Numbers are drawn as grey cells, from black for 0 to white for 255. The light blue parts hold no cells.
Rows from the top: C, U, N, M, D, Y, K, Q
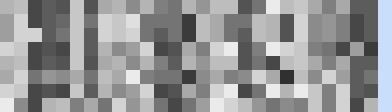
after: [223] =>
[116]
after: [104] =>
[199]

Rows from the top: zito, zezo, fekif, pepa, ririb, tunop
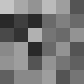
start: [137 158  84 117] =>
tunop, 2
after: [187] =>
[158]
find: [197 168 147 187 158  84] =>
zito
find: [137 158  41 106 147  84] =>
pepa
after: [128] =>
[106]

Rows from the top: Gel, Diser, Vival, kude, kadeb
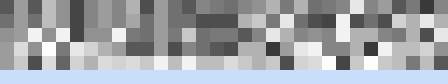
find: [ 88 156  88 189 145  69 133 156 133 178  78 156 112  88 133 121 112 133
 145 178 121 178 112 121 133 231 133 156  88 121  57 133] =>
Gel
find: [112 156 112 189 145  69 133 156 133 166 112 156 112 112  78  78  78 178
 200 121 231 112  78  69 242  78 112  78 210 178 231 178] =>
Diser
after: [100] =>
[210]
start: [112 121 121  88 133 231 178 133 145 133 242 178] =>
Vival, 14
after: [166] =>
[112]
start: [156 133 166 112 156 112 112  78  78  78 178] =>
Diser, 7

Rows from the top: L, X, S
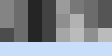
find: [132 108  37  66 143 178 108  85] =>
X
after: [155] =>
[120]

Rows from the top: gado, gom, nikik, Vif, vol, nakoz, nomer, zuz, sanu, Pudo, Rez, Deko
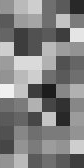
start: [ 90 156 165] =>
gom, 0
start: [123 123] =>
Pudo, 3
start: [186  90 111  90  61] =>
Deko, 1
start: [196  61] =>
nomer, 1
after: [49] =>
[135]
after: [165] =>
[111]

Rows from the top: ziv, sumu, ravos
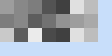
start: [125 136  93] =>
sumu, 0
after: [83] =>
[64]

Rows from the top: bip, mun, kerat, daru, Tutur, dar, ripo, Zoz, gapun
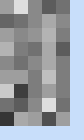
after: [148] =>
[179]
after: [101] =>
[113]

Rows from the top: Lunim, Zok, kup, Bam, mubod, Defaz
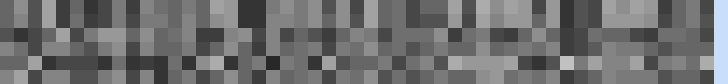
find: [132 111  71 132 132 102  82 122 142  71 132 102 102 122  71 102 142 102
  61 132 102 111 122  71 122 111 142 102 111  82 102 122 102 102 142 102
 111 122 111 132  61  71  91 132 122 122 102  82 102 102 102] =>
Bam
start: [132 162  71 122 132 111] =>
mubod, 44
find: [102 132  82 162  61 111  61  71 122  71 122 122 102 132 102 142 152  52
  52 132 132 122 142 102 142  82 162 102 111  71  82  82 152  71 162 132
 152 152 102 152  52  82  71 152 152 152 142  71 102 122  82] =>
Zok
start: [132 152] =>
Zok, 35
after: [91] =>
[132]
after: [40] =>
[122]
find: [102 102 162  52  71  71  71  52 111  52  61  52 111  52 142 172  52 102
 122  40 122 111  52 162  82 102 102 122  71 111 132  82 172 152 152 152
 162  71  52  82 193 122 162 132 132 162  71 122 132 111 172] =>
mubod

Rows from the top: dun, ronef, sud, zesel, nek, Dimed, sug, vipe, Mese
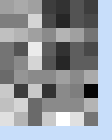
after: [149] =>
[138]
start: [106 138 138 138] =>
vipe, 2
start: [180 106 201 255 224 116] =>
Mese, 1

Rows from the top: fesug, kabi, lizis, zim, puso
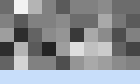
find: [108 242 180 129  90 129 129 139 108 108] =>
fesug
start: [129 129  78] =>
puso, 2
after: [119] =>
[90]

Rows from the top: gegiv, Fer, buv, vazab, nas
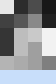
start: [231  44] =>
gegiv, 0
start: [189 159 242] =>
vazab, 1
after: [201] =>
[242]

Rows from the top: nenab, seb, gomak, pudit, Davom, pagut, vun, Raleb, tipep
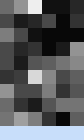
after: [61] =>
[216]
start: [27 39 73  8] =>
seb, 1
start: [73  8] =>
seb, 3

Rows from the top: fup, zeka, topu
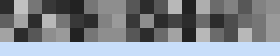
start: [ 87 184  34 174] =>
fup, 11
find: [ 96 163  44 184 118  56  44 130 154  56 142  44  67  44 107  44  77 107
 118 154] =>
zeka
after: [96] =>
[163]
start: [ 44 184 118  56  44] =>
zeka, 2
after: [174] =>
[107]
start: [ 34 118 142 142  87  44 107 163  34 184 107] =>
topu, 5

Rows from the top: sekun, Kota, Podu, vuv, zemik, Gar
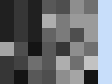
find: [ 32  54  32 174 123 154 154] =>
Kota
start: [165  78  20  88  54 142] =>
vuv, 0

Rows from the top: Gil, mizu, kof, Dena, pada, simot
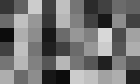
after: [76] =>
[162]
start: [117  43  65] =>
Gil, 5
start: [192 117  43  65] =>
Gil, 4
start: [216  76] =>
kof, 7
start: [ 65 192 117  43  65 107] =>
Gil, 3
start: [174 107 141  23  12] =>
simot, 0

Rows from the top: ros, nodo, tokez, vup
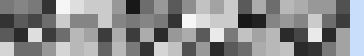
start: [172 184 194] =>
vup, 18
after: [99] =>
[184]
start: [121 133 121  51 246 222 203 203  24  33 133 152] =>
nodo, 9
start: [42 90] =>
vup, 15
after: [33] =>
[133]
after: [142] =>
[194]

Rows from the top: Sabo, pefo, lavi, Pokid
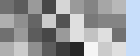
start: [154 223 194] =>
lavi, 4
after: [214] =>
[154]
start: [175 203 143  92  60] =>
Pokid, 0
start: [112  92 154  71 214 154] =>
Sabo, 0

